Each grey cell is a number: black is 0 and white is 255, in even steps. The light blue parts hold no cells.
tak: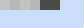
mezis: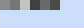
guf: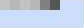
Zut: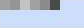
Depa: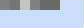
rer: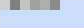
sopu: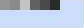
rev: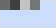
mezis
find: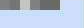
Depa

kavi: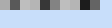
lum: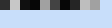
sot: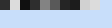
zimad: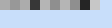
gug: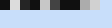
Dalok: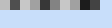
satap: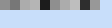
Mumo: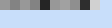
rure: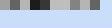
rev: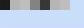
kavi
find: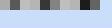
kavi
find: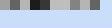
rure
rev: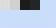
sot
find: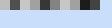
Dalok

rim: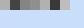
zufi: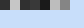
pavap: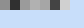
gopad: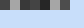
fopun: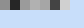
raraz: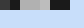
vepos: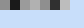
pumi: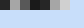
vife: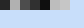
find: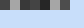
gopad
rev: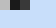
zufi
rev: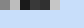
zufi
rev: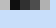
vife
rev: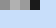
vepos
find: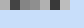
rim

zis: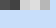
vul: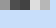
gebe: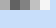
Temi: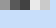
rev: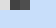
vul
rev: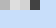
zis

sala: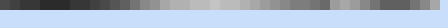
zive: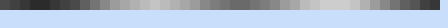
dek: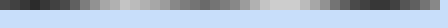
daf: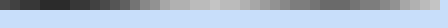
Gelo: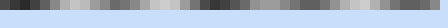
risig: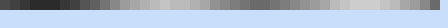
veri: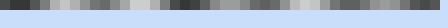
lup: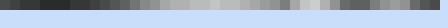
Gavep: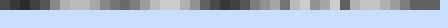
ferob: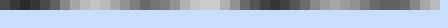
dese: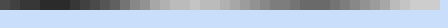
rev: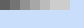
dek
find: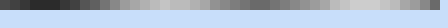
risig
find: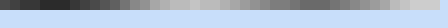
dese
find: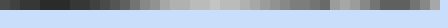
sala
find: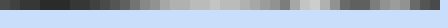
lup

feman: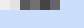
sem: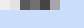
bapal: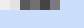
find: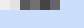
feman
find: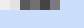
bapal
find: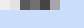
sem

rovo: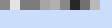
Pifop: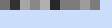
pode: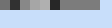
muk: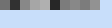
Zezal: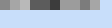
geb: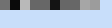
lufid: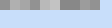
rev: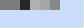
pode
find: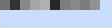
muk
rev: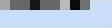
geb
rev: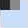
rovo

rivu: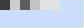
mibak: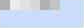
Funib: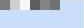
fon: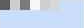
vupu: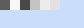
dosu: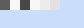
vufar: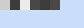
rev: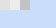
vupu
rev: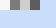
fon
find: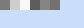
Funib
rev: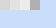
mibak
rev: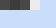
vufar
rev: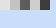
rivu
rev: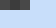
vufar

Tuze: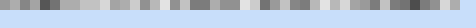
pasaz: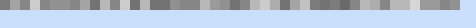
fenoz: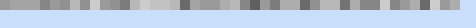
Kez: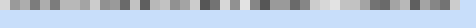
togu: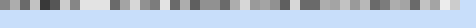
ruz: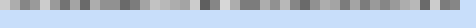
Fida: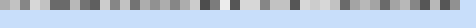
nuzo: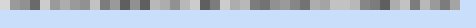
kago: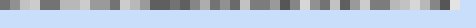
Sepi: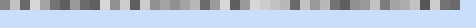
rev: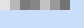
Tuze
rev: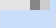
togu
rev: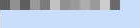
nuzo

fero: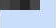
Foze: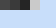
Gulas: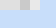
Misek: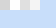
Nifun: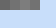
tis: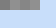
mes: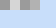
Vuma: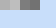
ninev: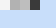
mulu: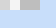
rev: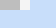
mulu
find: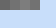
Nifun
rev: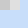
Gulas

